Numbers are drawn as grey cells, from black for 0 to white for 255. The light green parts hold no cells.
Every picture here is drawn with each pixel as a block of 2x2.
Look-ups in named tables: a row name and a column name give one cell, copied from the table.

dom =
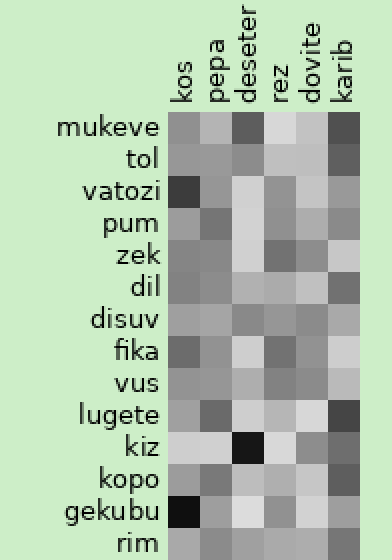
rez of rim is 170
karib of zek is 199
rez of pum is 144
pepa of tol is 153
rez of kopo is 175
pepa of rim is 139
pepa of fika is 146
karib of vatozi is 153
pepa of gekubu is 158
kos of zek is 133
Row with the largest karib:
fika

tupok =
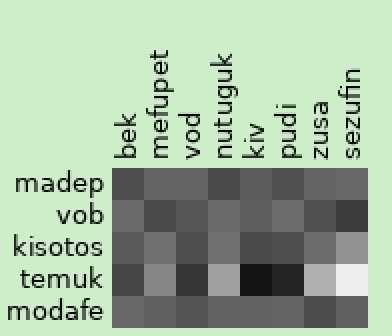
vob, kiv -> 95
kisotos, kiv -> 74
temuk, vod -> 54
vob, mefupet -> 74
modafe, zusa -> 77
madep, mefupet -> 101
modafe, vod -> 85
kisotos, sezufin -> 145
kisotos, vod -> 78
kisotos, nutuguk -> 112

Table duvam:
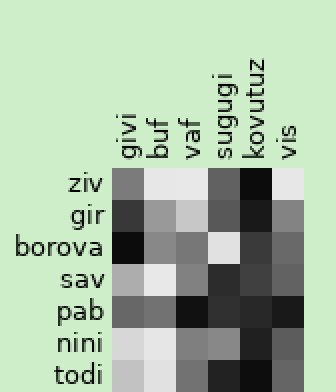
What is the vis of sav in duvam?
98
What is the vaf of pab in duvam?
17
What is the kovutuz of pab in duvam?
40
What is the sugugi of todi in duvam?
34
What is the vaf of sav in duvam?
129
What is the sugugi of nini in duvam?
136
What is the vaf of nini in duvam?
127
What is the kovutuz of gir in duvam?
25
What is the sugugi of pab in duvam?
48
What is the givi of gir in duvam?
56

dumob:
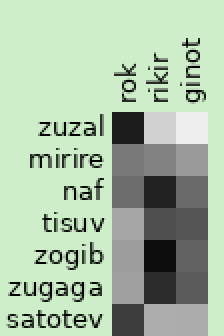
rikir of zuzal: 209
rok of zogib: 157
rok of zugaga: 159
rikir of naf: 34
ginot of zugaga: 90
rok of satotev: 61
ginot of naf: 106

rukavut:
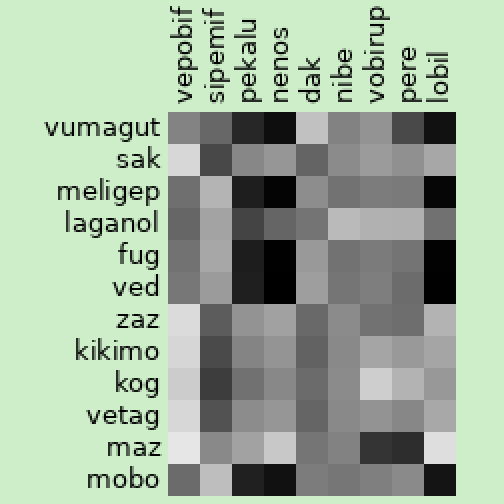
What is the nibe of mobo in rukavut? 118
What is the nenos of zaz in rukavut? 161
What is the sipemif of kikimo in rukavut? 74
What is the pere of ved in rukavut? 108
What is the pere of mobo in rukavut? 138
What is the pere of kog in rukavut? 179
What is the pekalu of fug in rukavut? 29

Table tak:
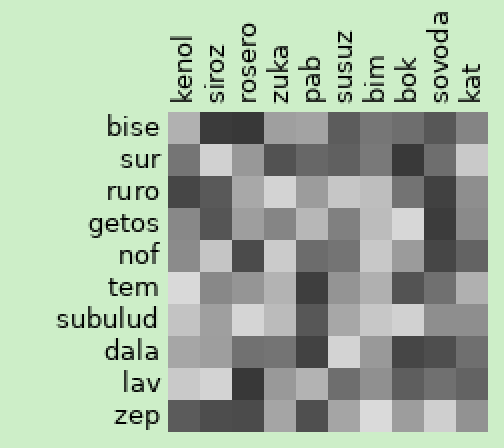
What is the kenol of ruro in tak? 70
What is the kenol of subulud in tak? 195
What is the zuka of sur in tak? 82
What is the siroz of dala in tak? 158
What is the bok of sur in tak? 57
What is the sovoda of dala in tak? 78
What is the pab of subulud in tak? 87
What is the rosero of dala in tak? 113

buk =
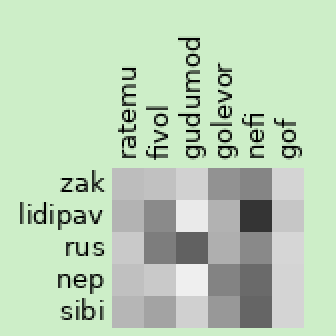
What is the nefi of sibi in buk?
101
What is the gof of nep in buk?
212
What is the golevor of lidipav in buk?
178
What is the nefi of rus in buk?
137
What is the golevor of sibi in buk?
152
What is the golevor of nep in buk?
131
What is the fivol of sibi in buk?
163
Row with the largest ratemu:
rus

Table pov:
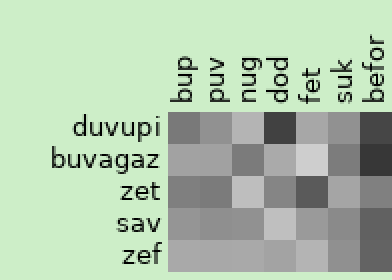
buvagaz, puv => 161
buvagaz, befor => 55
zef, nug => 169
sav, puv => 143
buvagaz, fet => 206
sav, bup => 149
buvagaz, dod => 170
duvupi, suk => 145
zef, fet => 180
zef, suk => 144
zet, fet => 90
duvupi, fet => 167
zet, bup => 127
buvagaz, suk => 124
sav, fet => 154
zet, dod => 133
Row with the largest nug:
zet

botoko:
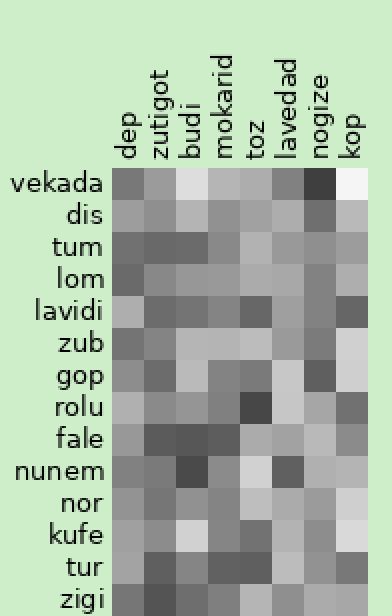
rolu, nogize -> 166
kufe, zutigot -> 140
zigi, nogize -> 171
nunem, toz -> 209
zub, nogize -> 123
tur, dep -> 163
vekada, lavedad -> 129
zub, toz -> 188
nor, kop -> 207
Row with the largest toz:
nunem

